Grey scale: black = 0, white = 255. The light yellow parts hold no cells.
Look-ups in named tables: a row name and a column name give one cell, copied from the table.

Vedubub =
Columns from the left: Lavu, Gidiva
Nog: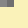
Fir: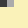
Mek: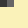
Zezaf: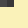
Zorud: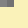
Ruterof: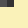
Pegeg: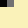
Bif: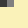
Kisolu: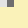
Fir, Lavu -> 58
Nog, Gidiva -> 111
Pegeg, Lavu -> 5
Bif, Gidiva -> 128
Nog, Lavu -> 134
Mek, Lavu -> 54
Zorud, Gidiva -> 114
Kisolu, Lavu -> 227
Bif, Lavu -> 56
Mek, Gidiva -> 102
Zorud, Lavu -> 130
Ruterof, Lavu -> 81
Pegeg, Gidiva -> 114
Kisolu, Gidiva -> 110
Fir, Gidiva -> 171
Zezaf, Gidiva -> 56
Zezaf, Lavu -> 72
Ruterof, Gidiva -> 51

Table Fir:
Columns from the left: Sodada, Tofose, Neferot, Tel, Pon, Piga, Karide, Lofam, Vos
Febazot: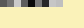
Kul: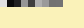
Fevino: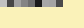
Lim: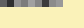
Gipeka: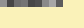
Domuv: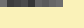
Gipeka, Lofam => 167
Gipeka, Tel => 117
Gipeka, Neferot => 110
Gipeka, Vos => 92
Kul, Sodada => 224
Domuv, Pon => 54
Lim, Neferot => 146
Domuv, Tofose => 61
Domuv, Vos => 110
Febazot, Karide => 39
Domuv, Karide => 91

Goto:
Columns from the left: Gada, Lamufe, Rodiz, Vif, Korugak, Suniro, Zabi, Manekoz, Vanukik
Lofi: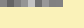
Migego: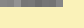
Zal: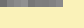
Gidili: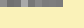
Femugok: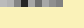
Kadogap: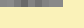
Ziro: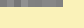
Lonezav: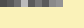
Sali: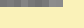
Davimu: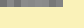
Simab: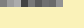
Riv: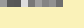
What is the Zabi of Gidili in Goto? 124
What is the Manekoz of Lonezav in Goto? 138
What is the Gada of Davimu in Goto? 116
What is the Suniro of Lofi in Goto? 112
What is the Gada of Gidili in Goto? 142
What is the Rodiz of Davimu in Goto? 117

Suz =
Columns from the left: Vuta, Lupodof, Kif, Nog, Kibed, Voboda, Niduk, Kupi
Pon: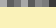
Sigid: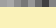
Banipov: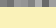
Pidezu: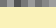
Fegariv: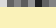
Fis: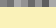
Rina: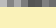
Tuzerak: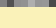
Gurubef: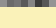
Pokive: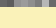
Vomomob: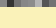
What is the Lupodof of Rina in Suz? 132
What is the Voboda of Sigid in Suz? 108
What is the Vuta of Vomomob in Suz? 136
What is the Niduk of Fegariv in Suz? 98
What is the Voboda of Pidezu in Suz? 113
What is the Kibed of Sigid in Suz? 151
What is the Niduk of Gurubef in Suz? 87

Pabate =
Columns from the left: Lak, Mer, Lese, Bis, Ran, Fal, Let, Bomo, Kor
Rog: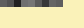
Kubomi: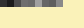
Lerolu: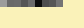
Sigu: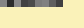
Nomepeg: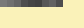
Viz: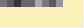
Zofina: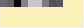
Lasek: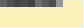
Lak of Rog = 95
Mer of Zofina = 96
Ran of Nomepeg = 69
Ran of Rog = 118
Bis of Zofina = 129
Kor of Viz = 149
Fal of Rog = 90
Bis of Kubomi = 111
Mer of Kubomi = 28
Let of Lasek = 90
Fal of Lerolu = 12
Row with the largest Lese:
Sigu

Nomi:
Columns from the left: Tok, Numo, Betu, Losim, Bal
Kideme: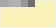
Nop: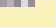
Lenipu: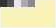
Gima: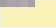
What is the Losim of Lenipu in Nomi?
170
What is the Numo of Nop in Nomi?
180
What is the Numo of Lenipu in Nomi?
85
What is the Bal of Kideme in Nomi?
110
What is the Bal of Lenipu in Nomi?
139
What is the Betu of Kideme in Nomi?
178
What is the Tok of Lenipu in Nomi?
49
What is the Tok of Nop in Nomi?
156
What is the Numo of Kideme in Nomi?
174
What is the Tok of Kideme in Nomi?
168
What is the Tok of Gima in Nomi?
158
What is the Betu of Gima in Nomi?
166
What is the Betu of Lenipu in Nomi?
231
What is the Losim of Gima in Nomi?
172
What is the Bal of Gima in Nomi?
162
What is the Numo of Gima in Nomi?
167
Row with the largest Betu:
Lenipu

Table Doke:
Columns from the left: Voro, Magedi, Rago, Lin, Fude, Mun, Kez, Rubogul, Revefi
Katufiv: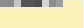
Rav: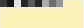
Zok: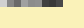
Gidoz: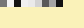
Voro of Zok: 208
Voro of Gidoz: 118
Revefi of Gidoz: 18
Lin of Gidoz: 240
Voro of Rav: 59
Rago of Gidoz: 20
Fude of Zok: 140
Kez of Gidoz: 89
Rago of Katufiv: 197
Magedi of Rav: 21
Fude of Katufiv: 86
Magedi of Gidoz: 244
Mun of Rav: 37
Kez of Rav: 172
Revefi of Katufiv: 157
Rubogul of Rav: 110
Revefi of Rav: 149
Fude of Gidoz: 234
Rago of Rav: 225
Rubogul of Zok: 57

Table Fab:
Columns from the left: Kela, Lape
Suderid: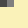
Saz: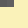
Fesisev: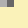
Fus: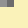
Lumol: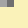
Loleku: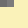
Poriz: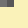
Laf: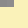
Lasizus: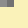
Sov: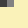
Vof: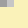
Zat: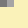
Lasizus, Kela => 141
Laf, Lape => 141
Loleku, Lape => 124
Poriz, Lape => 87
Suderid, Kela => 71
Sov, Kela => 62
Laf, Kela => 138
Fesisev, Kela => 176
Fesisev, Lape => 103
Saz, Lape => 96
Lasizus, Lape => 114
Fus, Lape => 108
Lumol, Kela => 164
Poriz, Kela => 113
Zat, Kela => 120
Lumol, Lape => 111
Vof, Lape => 198

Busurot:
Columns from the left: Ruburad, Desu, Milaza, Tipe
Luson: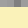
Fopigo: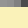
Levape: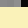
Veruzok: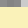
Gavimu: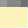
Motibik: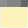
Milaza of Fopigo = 129
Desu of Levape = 135
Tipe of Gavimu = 112
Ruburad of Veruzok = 141
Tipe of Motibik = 102
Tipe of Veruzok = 203
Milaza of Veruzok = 137
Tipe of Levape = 9
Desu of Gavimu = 133
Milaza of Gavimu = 134
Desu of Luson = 155
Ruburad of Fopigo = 148
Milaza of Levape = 143
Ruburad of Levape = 138
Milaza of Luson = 128
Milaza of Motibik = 131
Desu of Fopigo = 144
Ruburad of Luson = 159
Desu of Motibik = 130
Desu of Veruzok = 132

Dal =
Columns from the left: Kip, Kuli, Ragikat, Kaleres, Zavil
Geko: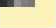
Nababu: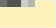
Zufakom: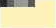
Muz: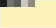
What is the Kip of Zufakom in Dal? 42
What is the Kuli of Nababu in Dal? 83
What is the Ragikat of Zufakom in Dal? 151
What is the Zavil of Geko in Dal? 119
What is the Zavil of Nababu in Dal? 180
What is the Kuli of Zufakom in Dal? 97
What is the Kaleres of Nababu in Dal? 204
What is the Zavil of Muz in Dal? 138
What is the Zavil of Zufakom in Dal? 90
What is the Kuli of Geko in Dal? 73
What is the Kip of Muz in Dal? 28
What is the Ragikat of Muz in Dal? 90
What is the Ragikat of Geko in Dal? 148
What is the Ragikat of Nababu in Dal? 83
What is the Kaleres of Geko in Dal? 125
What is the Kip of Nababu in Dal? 110

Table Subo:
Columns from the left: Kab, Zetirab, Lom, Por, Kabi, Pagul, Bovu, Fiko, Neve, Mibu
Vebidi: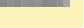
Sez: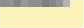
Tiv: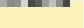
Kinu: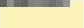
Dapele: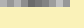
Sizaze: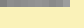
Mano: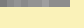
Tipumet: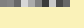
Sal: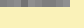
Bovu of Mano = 159
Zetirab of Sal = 135
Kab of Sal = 129
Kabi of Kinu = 127
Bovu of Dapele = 131
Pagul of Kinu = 132
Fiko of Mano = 141

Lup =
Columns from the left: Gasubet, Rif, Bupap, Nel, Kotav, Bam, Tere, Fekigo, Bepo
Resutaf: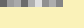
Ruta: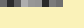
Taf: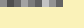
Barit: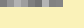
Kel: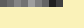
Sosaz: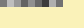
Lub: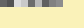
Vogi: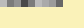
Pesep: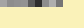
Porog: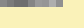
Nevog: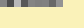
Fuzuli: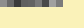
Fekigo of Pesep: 174
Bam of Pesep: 46
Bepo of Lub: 141
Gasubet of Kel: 93
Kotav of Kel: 158
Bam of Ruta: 148
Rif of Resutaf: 156
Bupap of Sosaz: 152
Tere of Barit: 180
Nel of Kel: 114
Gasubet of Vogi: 187

